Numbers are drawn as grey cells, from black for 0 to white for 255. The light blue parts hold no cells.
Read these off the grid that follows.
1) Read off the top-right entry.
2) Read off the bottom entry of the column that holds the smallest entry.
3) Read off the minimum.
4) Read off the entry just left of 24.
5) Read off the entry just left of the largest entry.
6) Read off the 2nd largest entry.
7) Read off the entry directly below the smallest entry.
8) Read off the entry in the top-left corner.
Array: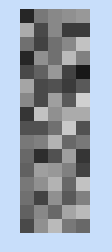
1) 152
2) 104
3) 24
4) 66
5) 89
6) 201
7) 89
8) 38

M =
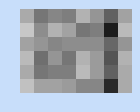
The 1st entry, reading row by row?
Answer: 170
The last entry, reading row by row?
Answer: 170
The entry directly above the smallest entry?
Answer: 97
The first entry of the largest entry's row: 199
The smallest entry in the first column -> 162
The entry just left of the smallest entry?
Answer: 126
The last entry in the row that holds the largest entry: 186
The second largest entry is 193
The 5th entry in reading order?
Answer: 178

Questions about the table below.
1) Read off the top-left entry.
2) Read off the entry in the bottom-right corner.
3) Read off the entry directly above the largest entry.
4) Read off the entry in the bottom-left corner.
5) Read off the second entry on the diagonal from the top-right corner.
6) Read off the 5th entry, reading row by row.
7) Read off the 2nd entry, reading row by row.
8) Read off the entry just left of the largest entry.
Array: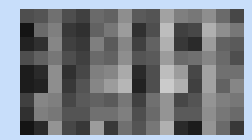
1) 78
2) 56
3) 189
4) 20
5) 142
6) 64
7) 84
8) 78

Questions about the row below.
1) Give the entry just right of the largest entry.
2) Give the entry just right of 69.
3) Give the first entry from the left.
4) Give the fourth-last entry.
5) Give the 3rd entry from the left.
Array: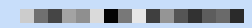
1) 63
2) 163
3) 204
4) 50
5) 69

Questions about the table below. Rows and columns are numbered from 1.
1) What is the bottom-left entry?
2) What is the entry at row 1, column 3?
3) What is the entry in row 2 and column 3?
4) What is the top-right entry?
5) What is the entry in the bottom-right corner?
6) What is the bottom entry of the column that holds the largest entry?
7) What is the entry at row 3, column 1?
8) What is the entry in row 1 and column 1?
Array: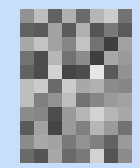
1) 106
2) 98
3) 162
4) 114
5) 140
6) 210
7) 168
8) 146

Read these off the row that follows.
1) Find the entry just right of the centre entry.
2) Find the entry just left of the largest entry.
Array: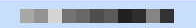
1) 90
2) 147
